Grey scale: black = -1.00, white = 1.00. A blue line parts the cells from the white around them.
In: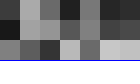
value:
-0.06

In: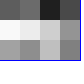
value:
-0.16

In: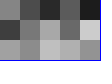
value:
-0.68

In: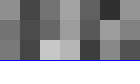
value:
-0.25

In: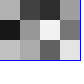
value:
-0.49

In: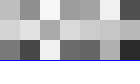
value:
0.28

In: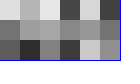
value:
-0.44

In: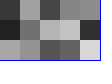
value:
-0.45
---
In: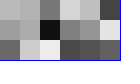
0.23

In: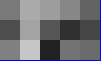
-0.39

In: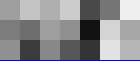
-0.03

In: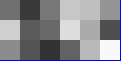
0.62

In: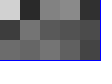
-0.52

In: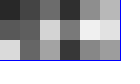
-0.31

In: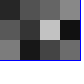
-0.31

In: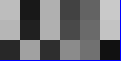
0.43

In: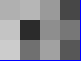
0.54

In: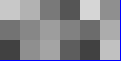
-0.10
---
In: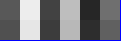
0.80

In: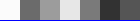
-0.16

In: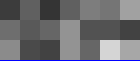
-0.42

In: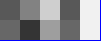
-0.59

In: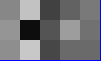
0.57

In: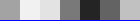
0.89
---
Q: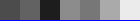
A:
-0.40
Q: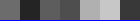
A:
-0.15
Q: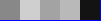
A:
0.07
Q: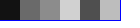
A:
-0.86
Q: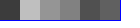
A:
-0.53
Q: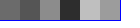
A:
-0.16
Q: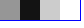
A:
0.18
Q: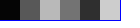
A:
-0.96
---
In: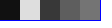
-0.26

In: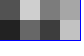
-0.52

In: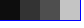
-0.39

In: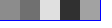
-0.62

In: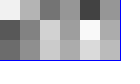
0.71

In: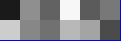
0.29

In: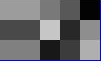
-0.53

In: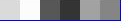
0.27
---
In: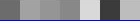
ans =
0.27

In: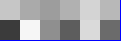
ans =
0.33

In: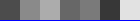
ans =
0.08

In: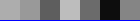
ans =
0.20

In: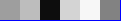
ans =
0.48

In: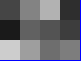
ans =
0.03

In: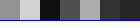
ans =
0.65

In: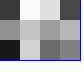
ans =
0.97

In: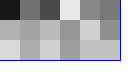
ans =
-0.11
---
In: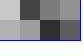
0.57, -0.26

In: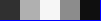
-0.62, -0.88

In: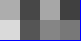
0.36, -0.06

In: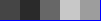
-0.46, 0.23

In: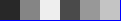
-0.69, 0.54

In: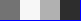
-0.10, -0.65

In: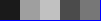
-0.80, -0.07

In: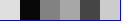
0.75, 0.60
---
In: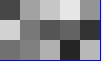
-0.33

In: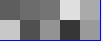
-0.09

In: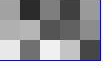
-0.34

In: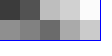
0.49

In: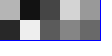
-0.46

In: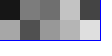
-0.13

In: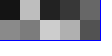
-0.73
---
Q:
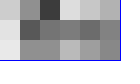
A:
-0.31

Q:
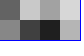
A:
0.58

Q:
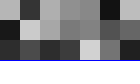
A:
0.59

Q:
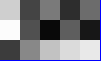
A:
-0.37

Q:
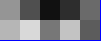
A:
-0.38

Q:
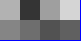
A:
-0.59

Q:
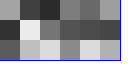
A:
0.84

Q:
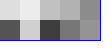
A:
0.85

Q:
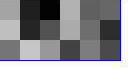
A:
-0.71

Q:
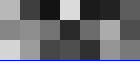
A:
0.11
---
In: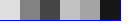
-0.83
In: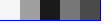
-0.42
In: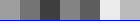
0.47
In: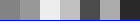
-0.68
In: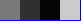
0.59
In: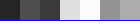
0.35
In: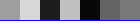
-0.05
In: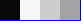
0.28
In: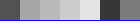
-0.03
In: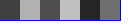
-0.13
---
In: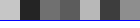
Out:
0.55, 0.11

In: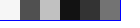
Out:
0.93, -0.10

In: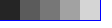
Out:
-0.71, 0.67

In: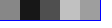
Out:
0.06, 0.24

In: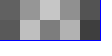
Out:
-0.24, -0.51

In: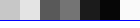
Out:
0.56, 0.96

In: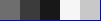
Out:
-0.14, 0.57
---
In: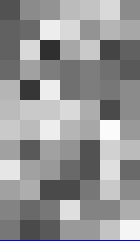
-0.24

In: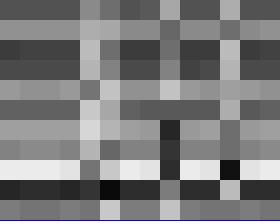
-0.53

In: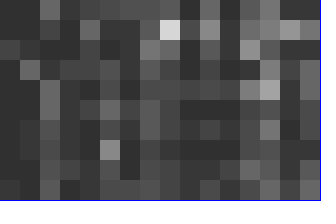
-0.47

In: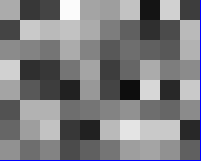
0.09

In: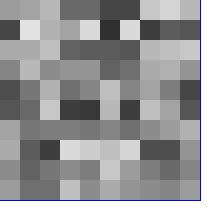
0.34

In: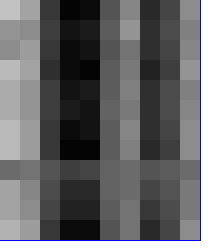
0.10
